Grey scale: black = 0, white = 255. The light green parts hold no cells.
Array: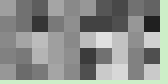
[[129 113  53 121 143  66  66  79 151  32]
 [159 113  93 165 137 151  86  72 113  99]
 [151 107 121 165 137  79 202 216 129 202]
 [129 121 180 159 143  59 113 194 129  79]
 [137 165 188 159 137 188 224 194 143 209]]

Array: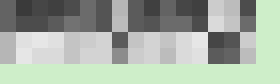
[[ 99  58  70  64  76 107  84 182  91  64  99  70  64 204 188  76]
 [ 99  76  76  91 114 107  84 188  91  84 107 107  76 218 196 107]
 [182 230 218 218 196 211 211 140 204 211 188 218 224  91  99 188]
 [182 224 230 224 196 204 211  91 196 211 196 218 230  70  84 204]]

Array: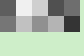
[[118 193 144 180  52]
 [ 94 240 207  80 110]]

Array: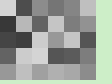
[[ 56 184  99 197 125 146]
 [212  77 140 117 133 191]
 [152 191 160 176 168 140]
 [ 69  62 204 152 197  85]
 [ 99 204 212  85  91 125]]

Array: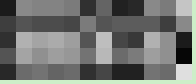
[[ 62  84  76  76  70 123  84  92  92  92  62 137]
 [ 40 107 115 100 107  48  70  33  33 115 107 223]
 [ 27 137 131 131 123  48 100  33  40 137 123 197]
 [ 84 164 144 158 151 115 184 107 123 158 144   6]
 [ 48 177 164 171 158  84 190  70  56 177 144  27]]

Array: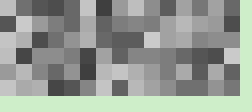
[[196 176  77 112 147 176 104  92  92 202 162 170 133 141 141]
 [190 112  85  77 104 196  63 154 190 141  92 162 119 162 104]
 [154 184 133 104 147  63 184 196 176 154 125 170  92 170  98]
 [190  70 141 141 125  70 162  98 133 133 125 104  85  77 202]
 [ 85 202 154 125 104 170  98 125 133 125 162 184 162 154  77]
 [196 170 176  70  85 133 196  98 184 162 141 112 112 147 119]]

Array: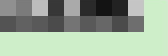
[[ 83  97  89  75 116  89 103  75 110]
 [144 123 189  55 170  42  19  34 197]]
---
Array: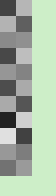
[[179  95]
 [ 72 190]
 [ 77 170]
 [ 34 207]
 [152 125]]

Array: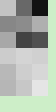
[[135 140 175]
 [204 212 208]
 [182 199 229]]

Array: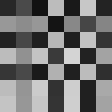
[[152 140 151  20 136  70 133]
 [188 145 195  58 212  34 163]
 [188 149 203  50 206  32 169]]

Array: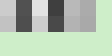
[[194  78 205  73 179 169]]

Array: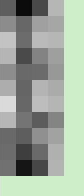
[[140 103 160 166]
 [181  74 131 159]
 [173 101 180 171]
 [182 116  92 132]
 [108  62 106 176]]

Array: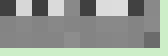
[[132 136 132 136 133 132 137 137 132 138]]

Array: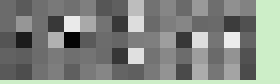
[[107 150 112  56 234 169 115  56 221 106 126 134 104 106  60  80]
 [ 98  94 108 122 111 116 107  54 224 115 136 108 158 106 147  81]]
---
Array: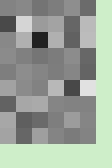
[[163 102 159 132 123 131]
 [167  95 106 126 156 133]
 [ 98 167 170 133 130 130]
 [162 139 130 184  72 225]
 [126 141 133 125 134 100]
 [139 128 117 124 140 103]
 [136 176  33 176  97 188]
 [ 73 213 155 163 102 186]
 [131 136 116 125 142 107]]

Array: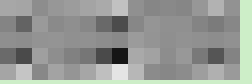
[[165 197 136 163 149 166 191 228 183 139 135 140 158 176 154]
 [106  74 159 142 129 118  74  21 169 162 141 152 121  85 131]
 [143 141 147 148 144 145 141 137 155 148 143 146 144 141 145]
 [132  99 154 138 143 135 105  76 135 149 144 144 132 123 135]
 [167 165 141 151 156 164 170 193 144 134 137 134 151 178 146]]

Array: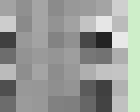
[[108 155 152 129 127 102  67 192]
 [ 79 152 151 143 148  91  64 177]
 [187 142 164 141 153 175 194 196]
 [109 147 154 149 158 119 114 174]
 [ 64 153 163 131 145  71  35 232]
 [205 138 165 147 162 195 230 187]
 [163 144 165 139 152 155 164 207]]

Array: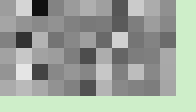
[[171 186 168 146 129  81 180 137 130 125 166]
 [148 229  68 136 150 134 199 128 189 136 168]
 [162 199 162 157 126  77 173 101 125 127 169]
 [129  50 179 116 136 159 105 208 117 131 107]
 [165 147 137 146 129 121 123  90 126 157 136]
 [157 213  16 131 155 175 159  86 203 172 144]]

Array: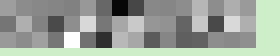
[[153 140 160 118 254 113  47 184 167  91 134  95  98 141 137 143]
 [117 175 130  74 142 216 119 167 201 150 146 100 199  73 217 175]
 [158 140 136 133 129 152 103   7  71 136 134 141 182 141 174 154]]

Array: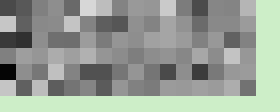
[[197  96 188  93 116 133  91 149 129 123 155 153 160 155 173 114]
 [  5 142 119 192 131  81  81 118 149 117  74 142  60 121 152 155]
 [128 158 150 172 159 177 149 140 126 141 147 135 167 140 195 151]
 [ 57  48 142 111 110 156 123 149 142 161 165 155 129 152  97 130]
 [198  96 137 139 196 131  94  86 144 131 165 146 107 137 137 155]
 [ 74  88 128 142 105 215 189 131 153 150 202 124  75 134 132 181]]
